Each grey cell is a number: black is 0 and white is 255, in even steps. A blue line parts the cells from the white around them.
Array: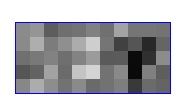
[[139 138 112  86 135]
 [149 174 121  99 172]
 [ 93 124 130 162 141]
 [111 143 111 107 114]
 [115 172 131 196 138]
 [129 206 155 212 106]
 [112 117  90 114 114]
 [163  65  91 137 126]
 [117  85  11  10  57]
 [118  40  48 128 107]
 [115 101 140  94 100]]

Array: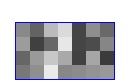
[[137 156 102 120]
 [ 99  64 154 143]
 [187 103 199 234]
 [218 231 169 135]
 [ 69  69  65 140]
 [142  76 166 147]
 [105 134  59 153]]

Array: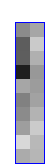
[[139  93  94  30 166 129 139 158 216 171]
 [166 202 176 152 156 162 179 203 184 182]]

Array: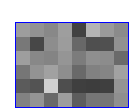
[[157 120 158 118  91 130]
 [146  71 136 147  83 148]
 [136 141 132 161 208 105]
 [158 156 149 142  78 158]
 [ 66 104 124 105  63  93]
 [181  79 143 129  61 118]
 [154  80 140 133  63 117]
 [139 145 106 162 148 143]]

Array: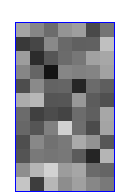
[[164  57 157 134  77 172 107 103  78  84 142 197]
 [134  70  44 101 138 183  64  85 136 121 181  61]
 [108 137  86  20  99  85  76 128 113 117 210 183]
 [148 105 107 134 101  86  68 209 121 120 156 141]
 [158  96 119 129  38 152 108 110 170  91 166 160]
 [ 73  97 161 132 107  92  95  75 146  37 106 135]
 [117 192 167 162  94  80 167 164  87 181 101 121]]

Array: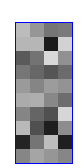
[[188 182  90 118 154 171 133 185  36 134]
 [150 182 115 103 133 174 101  80 117 165]
 [117  26 217  85 156 136  80  30 189 150]
 [122 210 145 107 147 109 214 141  31 134]]

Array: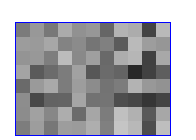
[[123 156 148 164 106 141 140 125]
 [152 154 152  90 154  72 161 157]
 [120 167 126 107 169  99 135 119]
 [171 131 188 124 124 100 173 157]
 [145 139 137 161 157 165 107 155]
 [151 117 159  87 140 114 166 174]
 [102 128 105 107 115 116 124 128]
 [179  91 173 100 124  78 192 197]
 [172 186 182  40 179  71 177 184]
 [ 67 157  64  65 152  54  89  77]
 [185 150 168  94 146  68 167 190]]

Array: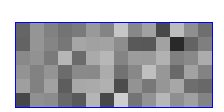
[[101  99 137 147 159  71]
 [149 149 146 130 129 144]
 [129 133 122 148 161 140]
 [115 119 182 108  93 104]
 [122 166 107 138 168  89]
 [153 161 170 137 170 181]
 [132 163 183 172 177  72]
 [198 141 132 114  76 206]
 [135  89 156 136 147 116]
 [161  88 155 191 120 147]
 [ 72 162 178 151 150 183]
 [188  41 128 105 167 143]
 [143  99 137 162 110 160]
 [111 127 172 131 104 131]]
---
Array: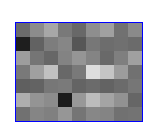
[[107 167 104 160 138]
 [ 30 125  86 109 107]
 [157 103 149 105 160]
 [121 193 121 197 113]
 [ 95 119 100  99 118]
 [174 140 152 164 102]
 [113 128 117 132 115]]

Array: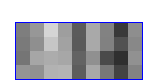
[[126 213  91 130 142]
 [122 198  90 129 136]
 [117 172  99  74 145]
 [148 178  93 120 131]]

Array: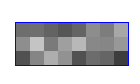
[[110  99 100 125]
 [142 122 184 134]
 [ 81 174  81 101]]

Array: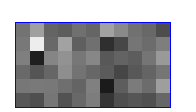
[[115 100 112 162 113  77]
 [120 104  95  47 117 126]
 [127 133 119  88  93 153]
 [105 102 115  91  88 117]
 [119 120 100  27 123 158]
 [ 87 118 104  53  86 103]]

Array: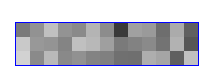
[[122 192 138 140 160 110  96]
 [201 148 192 159 130 115  86]
 [210 185 145 128 111 165 192]]

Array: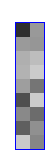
[[ 47]
 [154]
 [175]
 [178]
 [158]
 [ 79]
 [137]
 [ 95]
 [202]]
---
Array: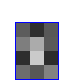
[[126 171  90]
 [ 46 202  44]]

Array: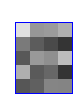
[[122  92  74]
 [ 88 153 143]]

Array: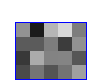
[[ 91  91 125]
 [ 56 171 131]]

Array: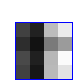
[[ 45  18 122]
 [ 73  32 183]]

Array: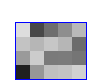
[[195 182 198]
 [154 204 122]]

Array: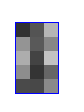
[[148  89 135]
 [173  67 195]]

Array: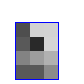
[[ 89  41 213]
 [131 157 177]]

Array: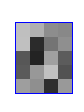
[[192  43 116]
 [ 87  35 160]]

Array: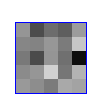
[[134 131 151]
 [121  75 149]]
